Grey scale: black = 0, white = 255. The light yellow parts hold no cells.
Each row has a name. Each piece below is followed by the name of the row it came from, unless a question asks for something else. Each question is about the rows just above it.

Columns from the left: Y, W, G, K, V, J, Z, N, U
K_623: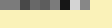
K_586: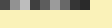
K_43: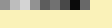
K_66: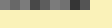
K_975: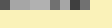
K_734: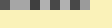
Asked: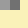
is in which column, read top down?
J
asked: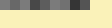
K_66
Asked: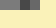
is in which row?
K_623
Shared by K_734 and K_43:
[72]

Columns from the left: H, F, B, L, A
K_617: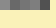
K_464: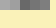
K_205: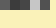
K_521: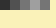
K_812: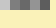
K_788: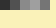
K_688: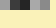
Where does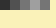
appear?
K_521
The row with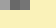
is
K_464

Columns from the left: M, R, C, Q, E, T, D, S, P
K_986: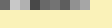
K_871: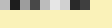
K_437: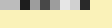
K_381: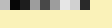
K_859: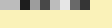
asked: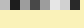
K_437
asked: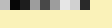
K_381
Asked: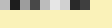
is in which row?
K_871
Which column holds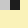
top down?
R
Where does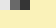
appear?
K_859

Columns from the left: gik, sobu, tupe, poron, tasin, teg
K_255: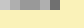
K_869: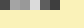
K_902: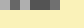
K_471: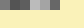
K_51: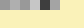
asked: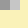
K_51
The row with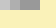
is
K_255
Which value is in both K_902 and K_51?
[175]
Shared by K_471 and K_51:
[164]

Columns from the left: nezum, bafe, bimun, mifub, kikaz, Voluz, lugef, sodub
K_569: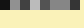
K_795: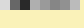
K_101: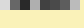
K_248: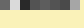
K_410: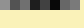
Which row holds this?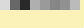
K_795
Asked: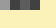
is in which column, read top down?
kikaz
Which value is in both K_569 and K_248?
[83]
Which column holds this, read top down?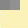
lugef
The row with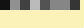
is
K_569

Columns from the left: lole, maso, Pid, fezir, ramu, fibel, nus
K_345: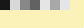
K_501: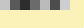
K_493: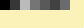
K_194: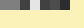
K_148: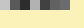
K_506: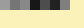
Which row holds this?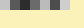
K_501
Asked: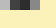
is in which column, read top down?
Pid
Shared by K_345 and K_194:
[229]

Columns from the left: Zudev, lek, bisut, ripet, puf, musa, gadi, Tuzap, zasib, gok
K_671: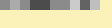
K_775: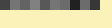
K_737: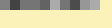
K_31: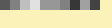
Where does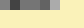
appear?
K_737
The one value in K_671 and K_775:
[99]
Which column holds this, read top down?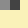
Zudev

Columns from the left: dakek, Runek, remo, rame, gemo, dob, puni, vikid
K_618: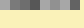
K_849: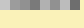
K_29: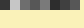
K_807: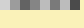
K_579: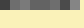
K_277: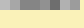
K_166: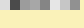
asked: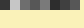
K_29
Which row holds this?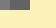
K_579
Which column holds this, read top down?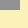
dob

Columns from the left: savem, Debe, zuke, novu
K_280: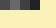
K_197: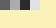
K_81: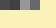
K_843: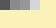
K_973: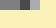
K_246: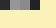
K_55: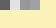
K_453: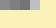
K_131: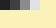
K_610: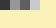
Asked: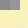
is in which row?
K_843
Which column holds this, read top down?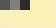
savem
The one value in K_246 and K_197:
[43]
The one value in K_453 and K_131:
[139]
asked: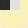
K_197
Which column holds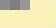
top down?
Debe
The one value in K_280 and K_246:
[34]

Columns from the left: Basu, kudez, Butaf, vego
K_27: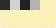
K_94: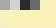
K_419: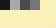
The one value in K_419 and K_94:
[169]
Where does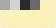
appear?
K_94
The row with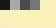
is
K_419
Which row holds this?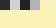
K_27
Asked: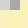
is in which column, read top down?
kudez
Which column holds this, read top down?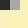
Basu

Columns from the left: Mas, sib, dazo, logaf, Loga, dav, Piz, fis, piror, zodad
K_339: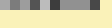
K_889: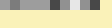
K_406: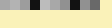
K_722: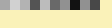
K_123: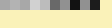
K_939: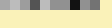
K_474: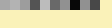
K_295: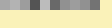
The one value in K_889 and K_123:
[145]
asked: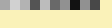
K_722
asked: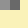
K_406
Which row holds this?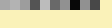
K_474

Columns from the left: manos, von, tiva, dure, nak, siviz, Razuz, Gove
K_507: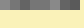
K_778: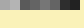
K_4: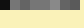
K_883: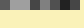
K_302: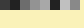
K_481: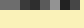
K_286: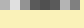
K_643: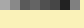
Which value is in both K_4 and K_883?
[90]
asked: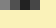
K_883
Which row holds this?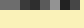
K_481

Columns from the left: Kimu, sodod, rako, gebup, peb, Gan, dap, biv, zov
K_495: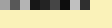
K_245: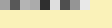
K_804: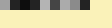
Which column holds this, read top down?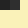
peb
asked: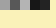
K_495
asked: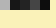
K_495
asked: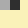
K_245
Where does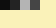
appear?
K_804
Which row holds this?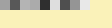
K_245

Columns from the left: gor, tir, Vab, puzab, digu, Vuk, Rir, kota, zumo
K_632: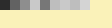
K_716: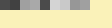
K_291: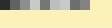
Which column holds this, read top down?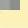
Vab
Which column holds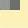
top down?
kota

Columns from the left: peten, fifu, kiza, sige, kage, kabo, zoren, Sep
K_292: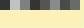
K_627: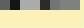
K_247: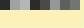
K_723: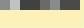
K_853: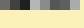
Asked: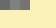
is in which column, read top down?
Sep
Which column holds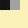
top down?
fifu
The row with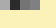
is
K_627
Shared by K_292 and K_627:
[128]

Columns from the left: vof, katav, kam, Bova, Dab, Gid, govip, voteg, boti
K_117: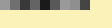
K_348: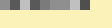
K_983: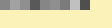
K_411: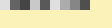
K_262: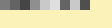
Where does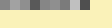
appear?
K_983
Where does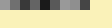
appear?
K_117
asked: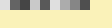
K_411
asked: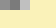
K_983
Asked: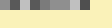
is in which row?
K_348

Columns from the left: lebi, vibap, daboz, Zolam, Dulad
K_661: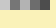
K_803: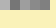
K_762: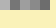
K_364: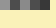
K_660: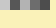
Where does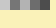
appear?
K_661
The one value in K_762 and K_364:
[138]

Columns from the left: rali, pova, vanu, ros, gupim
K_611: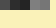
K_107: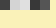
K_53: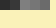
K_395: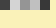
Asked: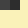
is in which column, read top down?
rali
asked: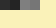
K_611
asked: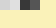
K_107
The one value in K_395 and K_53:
[56]
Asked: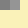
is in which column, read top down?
vanu
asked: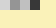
K_395
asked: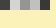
K_395

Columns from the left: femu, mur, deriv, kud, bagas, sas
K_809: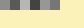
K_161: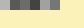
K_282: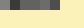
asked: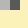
K_161
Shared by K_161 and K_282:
[108]
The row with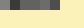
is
K_282
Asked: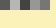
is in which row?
K_809

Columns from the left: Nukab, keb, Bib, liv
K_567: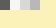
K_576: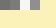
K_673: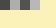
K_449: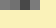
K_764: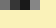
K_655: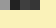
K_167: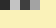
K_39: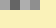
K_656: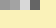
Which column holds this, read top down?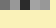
Nukab
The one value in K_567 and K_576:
[246]
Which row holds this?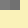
K_449
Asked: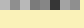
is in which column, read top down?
liv
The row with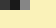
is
K_764
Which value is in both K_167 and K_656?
[163]

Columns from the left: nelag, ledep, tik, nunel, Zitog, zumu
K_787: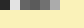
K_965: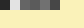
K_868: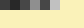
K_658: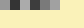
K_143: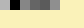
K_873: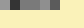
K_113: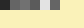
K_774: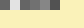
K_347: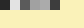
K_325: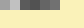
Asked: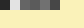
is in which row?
K_965
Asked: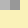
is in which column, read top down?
nelag

